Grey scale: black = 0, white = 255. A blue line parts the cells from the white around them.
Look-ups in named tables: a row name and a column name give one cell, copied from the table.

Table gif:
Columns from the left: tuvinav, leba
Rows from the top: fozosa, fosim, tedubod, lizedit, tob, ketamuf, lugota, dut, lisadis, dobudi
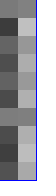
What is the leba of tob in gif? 153
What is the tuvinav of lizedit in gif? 78
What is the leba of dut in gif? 175
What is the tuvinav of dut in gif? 76
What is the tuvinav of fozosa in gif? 122
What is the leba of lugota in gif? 127

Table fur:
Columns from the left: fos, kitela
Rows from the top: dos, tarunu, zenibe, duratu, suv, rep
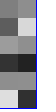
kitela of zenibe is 143
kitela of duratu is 34
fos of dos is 127
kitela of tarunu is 216
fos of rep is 222
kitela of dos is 142
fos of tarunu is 93
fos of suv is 142
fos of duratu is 51
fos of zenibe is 156
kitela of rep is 48
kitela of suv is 143

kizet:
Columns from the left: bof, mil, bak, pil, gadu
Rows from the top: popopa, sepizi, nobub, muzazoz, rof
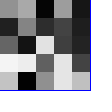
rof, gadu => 192
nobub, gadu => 35
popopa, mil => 169
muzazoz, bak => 96
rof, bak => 144
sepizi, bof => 32
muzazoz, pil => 229

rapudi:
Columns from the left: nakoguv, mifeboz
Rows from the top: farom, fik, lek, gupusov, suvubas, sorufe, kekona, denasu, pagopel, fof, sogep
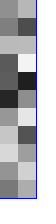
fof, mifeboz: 209
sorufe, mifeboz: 142
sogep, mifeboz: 173
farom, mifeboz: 183
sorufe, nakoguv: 38
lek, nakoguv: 186
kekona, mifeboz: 230
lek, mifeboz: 187
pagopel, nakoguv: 216
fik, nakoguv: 127
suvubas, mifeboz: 31
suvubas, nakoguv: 93
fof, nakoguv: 148
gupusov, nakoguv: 90
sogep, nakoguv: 121
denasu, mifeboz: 83
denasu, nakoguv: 198
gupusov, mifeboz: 243

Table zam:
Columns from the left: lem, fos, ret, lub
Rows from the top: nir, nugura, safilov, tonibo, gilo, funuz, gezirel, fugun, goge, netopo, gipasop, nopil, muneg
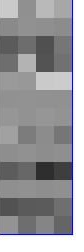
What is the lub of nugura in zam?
140
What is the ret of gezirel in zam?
150
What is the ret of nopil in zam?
91
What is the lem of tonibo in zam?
110
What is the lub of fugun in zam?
118
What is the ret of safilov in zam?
80
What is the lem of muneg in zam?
147
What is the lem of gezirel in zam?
150
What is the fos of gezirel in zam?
146
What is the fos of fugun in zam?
124
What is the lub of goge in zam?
143
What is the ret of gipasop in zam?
142
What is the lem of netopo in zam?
92
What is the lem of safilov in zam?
91
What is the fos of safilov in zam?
109
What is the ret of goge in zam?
141
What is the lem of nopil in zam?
82
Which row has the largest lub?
gilo

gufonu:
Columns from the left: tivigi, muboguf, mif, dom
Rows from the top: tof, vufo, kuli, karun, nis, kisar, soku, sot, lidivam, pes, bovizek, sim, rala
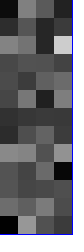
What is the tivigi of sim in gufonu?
109
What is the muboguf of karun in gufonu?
82
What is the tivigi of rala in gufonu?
1
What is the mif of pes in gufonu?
106
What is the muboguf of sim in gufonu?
95
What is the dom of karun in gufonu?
67

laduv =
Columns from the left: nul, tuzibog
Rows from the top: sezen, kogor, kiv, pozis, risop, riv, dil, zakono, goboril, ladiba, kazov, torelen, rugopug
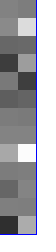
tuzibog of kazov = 132
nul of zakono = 131
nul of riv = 94
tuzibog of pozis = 157
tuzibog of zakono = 131
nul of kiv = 103
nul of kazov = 102
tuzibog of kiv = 105
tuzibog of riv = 100
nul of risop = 121
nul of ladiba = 124
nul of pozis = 61
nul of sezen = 130
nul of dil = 124
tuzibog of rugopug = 172
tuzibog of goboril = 252
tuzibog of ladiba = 126
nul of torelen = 127
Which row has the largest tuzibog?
goboril

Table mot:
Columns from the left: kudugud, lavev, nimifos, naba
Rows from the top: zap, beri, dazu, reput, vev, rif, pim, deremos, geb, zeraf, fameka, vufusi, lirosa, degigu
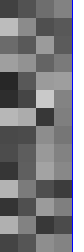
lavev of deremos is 75
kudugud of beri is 188
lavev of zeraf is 95
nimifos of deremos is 141
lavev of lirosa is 130
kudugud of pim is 183
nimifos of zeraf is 163
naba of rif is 131
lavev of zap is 82
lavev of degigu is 85
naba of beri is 88
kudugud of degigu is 68
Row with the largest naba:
vev

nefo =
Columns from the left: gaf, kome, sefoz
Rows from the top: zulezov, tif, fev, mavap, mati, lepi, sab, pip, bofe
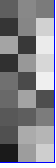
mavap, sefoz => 215
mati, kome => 74
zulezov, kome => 136
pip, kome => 171
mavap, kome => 152
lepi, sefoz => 78
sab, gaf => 88
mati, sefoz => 239
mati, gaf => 112
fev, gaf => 164
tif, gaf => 53
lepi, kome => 163
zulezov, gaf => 95
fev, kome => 56
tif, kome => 134
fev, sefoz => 235
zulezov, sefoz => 123

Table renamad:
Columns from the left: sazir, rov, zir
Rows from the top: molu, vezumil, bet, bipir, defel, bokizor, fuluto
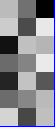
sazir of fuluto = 212
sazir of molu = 187
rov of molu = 113
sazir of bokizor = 108
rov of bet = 192
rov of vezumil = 75
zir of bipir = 234

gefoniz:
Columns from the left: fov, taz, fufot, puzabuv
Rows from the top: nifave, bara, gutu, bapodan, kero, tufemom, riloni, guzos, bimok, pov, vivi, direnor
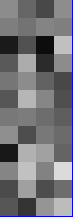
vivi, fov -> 75
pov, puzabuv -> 219
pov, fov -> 133
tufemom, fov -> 86
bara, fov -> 126
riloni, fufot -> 109
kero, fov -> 118
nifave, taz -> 102
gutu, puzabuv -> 192

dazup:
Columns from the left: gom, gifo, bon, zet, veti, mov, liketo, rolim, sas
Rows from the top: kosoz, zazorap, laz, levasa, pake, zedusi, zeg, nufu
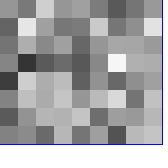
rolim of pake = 143
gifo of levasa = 52
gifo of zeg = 147
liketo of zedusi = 217
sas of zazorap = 226
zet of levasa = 107
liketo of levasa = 246
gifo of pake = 206
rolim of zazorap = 143
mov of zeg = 110
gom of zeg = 90

